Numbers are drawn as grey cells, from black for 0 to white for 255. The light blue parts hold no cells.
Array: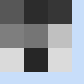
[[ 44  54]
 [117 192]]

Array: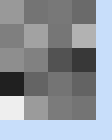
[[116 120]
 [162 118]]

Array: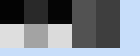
[[ 41   5]
 [163 219]]

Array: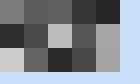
[[ 92  96]
 [ 75 187]]

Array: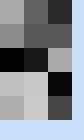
[[98 42]
 [88 88]]

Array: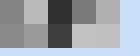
[[186  49]
 [154  62]]

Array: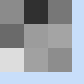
[[ 48 119]
 [156 164]]

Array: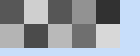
[[207  86]
 [ 75 185]]

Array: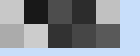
[[ 24  77]
 [204  50]]
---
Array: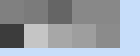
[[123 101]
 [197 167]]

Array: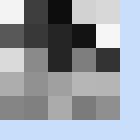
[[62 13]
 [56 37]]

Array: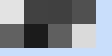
[[65 64]
 [27 95]]

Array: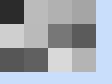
[[187 177]
 [186 119]]

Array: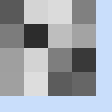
[[212 219]
 [ 44 190]]

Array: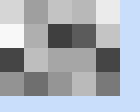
[[159 195]
 [175  63]]

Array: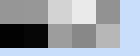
[[151 211]
 [  6 157]]

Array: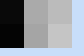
[[170 187]
 [165 197]]

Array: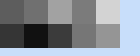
[[112 162]
 [ 17  59]]
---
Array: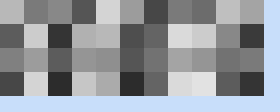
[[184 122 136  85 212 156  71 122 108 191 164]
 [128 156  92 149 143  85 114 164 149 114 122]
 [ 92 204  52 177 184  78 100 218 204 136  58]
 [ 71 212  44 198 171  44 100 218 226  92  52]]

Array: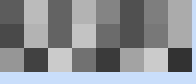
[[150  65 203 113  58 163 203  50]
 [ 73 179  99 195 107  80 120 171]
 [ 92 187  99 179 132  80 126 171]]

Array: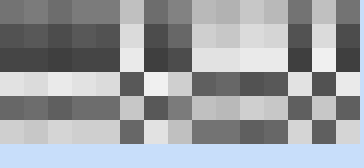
[[ 69  69  63  69  69 234  63  76 226 226 234 234  63 240  63]
 [ 82  88  76  88  82 219  76 103 207 199 219 213  82 219  76]
 [103 109  95 109 109 199  88 123 192 185 207 199  95 199  95]
 [115 123 109 123 123 192 109 130 185 178 199 185 115 192 115]
 [207 199 213 207 207 103 226 192 115 115  95 103 213  95 213]
 [226 219 234 226 219  88 240 207  95 103  82  88 226  82 234]]

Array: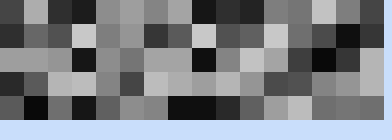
[[ 90   8 110  22  96 141 133  16  16  41  96 157 187 110 118 110]
 [ 41  90 181 187 133  68 187 173 157 181 149  75  82 133 149 181]
 [ 47 103  82 201 125 149  54  90 201  82  96 201 110  75  16  54]
 [157 157 149  22 141 118 165 165  16 133 194 165  62   8  54 181]
 [ 68 173  47  28 141 157 133 165  22  47  34 125 118 194 125  68]]

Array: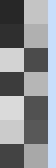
[[211  75]
 [218  81]
 [203  88]
 [ 67 168]
 [ 47 176]
 [ 60 182]
 [ 39 196]]

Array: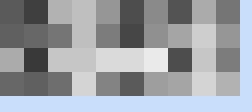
[[171  57 198 198 218 218 234  77 198 124]
 [ 90  63 178 191 150  77 138  83 171 117]
 [103  96 110 212 131  90 158 165 212 178]
 [ 96 103 117 191 124  70 144 165 206 150]]
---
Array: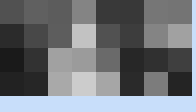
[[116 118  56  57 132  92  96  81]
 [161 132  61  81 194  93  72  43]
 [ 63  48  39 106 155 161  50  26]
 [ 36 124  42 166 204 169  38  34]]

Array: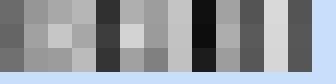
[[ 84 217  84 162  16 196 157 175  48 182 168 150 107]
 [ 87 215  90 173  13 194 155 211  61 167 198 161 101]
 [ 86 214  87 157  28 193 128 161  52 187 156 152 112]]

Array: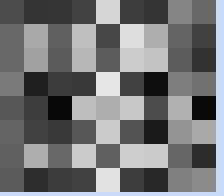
[[104 132  51  61 213  66  54  51  76]
 [ 65 100 172 222  71 193  94 169 104]
 [ 50  93 194 204  93 183  91 162 104]
 [114 125  14  64 230  58  59  31 122]
 [  9 175  76 198 173 190   6  61  87]
 [168 146  26  82 201  88  58  65 100]
 [ 42 103 201 206  96 201 105 172  95]
 [139 127  40  62 226  64  59  46  89]]

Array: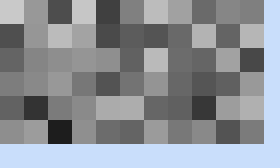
[[127 134 106 161 188 128  64 198  77 152 201]
 [182 100 179 105  84  92  74 163 187 150  79]
 [ 72 162 101 108 186  97 143 149 142 133 100]
 [153  96  85 103 148 115  83 119 152 137 125]
 [176 157  55  96 102 173 171 138 123  51  98]
 [123  83 137 120 155 100 108 143  29 156 142]]

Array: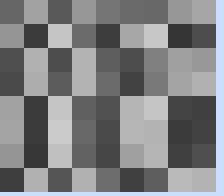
[[166 151 103 106 116 150  89 162 101]
 [ 77  53 199 168  60 107 198  58 148]
 [153 159 128  77  94 179  78 177  80]
 [176 163 121  67 107 178  92 173  73]
 [ 65  68 198 181  81  96 198  58 162]
 [ 66  58 179 182  74 104 203  59 164]
 [ 79  64 180 159  69  98 192  54 149]
 [178 186  95  65 110 176  85 176  62]]

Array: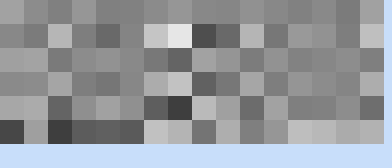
[[161 123 137 129 136 145 134 136 150 139 129 128 150 128 140 162]
 [191 126 146 153 119 181 105  78 230 197 132 105 126 182 123 136]
 [127 141 135 130 146 124 149 162 100 120 137 146 140 122 163 160]
 [173 133 140 149 126 166 119  97 194 172 135 118 126 165 140 138]
 [110 141 129 127 162 108 160 186  62  94 144 161 143 100 171 167]
 [178 171 184 190 150 127 174 116 180 193  90  96  92  62 159  71]]

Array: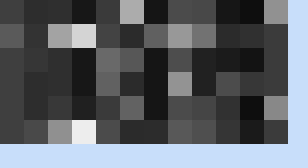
[[145  14  22  72  75  21 172  58  23  47  45  63]
 [ 59  48  43 114 152  96  43  67 212 163  51  90]
 [ 59  19  27  33  77  21  87 105  23  47  54  63]
 [ 59  55  76  33 147  21  43  97  23  47  45  63]
 [136  14  49  69  75  21  98  58  32  56  45  63]
 [ 59  26  53  79  88  44  43  75 237 144  73  63]]

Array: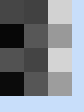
[[210  65  70]
 [153  87   7]
 [212  68  82]
 [157  86  11]]
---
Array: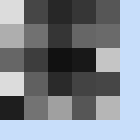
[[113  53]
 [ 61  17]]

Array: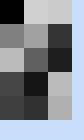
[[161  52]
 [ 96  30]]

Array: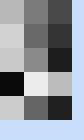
[[105  52]
 [138  29]]

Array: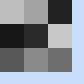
[[ 42 200]
 [138 110]]

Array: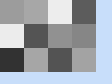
[[ 84 145]
 [166  83]]

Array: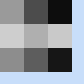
[[175 201]
 [ 93  22]]
